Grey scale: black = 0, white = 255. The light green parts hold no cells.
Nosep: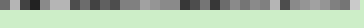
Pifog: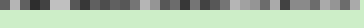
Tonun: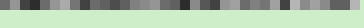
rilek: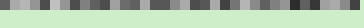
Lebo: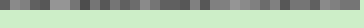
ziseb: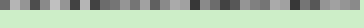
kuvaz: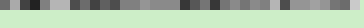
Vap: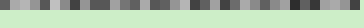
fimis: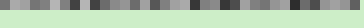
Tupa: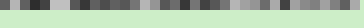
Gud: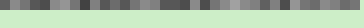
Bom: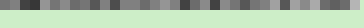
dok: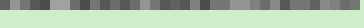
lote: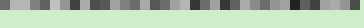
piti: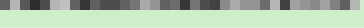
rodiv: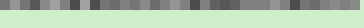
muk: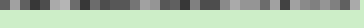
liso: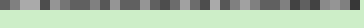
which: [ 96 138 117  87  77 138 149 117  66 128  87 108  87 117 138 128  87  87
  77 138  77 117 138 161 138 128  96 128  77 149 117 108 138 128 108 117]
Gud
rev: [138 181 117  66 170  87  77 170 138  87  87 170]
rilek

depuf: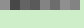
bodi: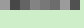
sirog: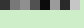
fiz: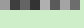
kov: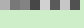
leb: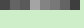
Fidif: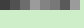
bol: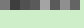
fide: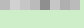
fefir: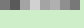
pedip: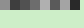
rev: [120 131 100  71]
bodi
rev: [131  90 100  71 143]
depuf
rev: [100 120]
leb

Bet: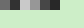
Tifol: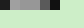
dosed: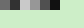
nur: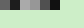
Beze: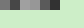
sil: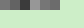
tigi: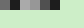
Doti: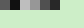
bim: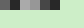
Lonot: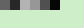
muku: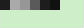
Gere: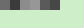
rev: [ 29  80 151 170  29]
tigi
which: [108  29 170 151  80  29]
tigi
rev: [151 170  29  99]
nur
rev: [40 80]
Doti
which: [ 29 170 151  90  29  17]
muku

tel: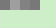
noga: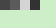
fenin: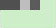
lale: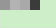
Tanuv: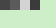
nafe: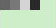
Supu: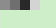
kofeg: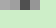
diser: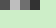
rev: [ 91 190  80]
fenin
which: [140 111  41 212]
Supu
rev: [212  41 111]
Supu
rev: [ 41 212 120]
nafe
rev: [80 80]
fenin
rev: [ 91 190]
fenin
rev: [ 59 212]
Tanuv

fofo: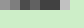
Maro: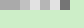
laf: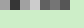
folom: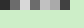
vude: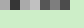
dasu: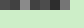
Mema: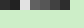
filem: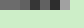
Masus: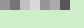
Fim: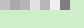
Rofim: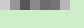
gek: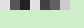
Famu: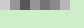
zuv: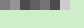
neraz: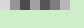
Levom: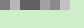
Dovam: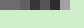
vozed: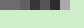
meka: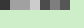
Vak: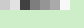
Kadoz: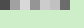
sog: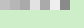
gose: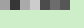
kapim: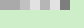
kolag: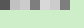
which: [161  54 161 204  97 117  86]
laf
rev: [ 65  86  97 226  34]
Mema
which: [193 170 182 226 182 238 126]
Fim
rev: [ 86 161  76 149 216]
neraz

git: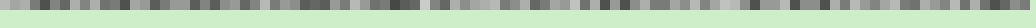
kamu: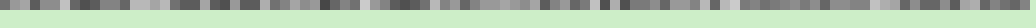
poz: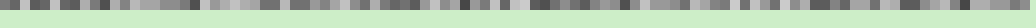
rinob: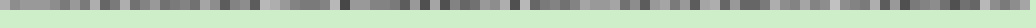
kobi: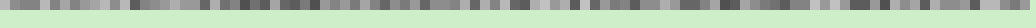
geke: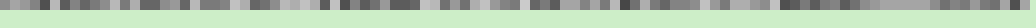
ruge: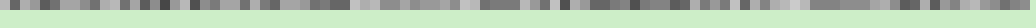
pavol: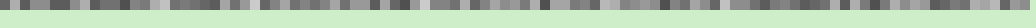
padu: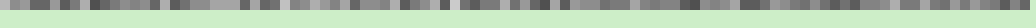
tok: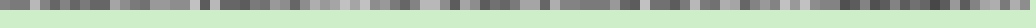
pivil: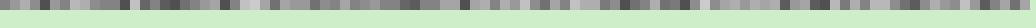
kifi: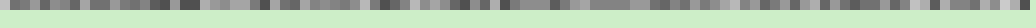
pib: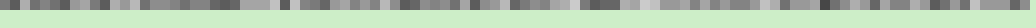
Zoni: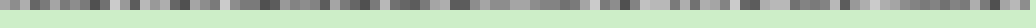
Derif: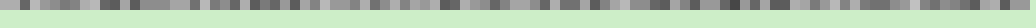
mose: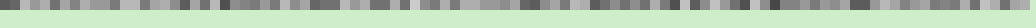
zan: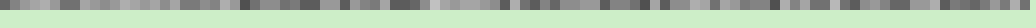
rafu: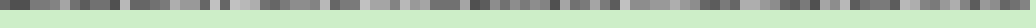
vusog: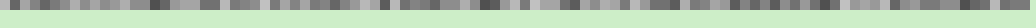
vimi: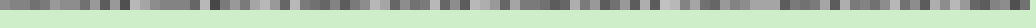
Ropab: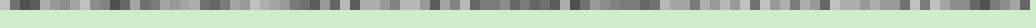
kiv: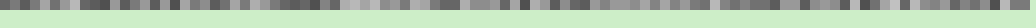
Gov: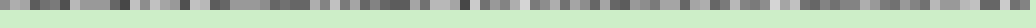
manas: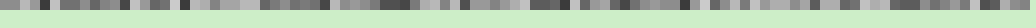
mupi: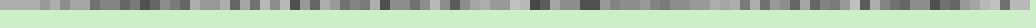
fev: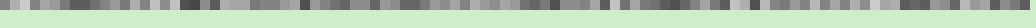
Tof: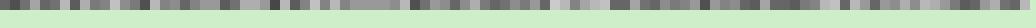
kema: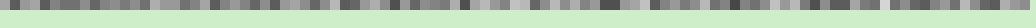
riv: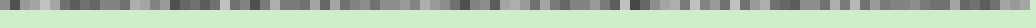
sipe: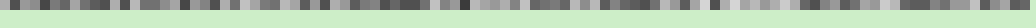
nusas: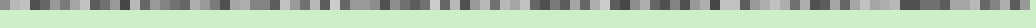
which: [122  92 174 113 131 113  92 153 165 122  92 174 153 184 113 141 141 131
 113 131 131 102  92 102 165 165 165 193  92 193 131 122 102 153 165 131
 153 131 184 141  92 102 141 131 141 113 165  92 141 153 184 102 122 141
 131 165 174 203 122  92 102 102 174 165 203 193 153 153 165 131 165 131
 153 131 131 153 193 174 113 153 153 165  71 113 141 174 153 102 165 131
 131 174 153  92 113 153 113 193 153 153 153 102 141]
pib
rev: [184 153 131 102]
vusog

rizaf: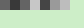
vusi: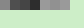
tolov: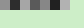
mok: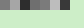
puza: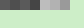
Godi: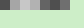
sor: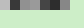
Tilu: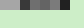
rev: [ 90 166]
tolov
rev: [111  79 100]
Godi

